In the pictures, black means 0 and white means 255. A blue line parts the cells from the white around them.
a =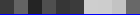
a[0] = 58
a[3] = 79
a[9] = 104

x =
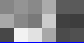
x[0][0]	134
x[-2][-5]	136
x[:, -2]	[91, 64, 75]
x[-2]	[168, 136, 121, 204, 64, 61]

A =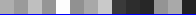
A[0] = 174
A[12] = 169
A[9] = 45
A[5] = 145

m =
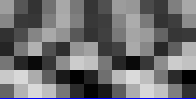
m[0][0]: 158
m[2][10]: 155
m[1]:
[134, 57, 55, 127, 172, 127, 56, 61, 132, 172, 122, 51, 62, 140]
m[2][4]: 147
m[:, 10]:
[74, 122, 155, 136, 55, 190, 215]
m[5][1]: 216
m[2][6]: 51
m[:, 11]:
[57, 51, 100, 40, 141, 120, 194]
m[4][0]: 118
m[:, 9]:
[151, 172, 165, 170, 9, 218, 173]
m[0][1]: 86
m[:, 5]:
[120, 127, 88, 149, 204, 1, 42]
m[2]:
[49, 76, 133, 169, 147, 88, 51, 64, 121, 165, 155, 100, 54, 57]
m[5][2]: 172
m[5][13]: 0
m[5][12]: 42
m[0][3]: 113
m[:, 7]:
[80, 61, 64, 55, 120, 111, 24]
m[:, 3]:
[113, 127, 169, 80, 55, 94, 191]
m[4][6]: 193
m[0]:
[158, 86, 51, 113, 168, 120, 53, 80, 156, 151, 74, 57, 127, 168]

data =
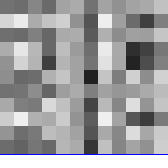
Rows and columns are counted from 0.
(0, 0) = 114
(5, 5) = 162
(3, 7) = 234
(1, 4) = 207
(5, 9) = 208
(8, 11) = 122
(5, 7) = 196
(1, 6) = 84
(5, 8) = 125
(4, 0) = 146
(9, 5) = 162
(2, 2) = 128
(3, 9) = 47
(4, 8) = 168
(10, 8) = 133
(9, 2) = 121
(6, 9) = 155
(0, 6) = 114
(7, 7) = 185
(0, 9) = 163
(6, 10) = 170
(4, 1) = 211
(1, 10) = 63
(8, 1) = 239
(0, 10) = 169
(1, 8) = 159
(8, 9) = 86
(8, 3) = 170
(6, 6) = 127
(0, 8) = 145
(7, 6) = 68
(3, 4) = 189
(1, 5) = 145
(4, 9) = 35
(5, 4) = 196

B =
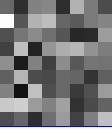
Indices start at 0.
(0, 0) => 104
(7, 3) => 130
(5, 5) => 101
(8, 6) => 127
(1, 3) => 189
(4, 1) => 27
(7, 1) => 207
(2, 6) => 42
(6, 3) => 79
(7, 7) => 99
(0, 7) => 76
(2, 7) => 157
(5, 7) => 96
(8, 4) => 155
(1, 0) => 253
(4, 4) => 141
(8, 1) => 102
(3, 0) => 65
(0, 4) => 45
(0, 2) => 130
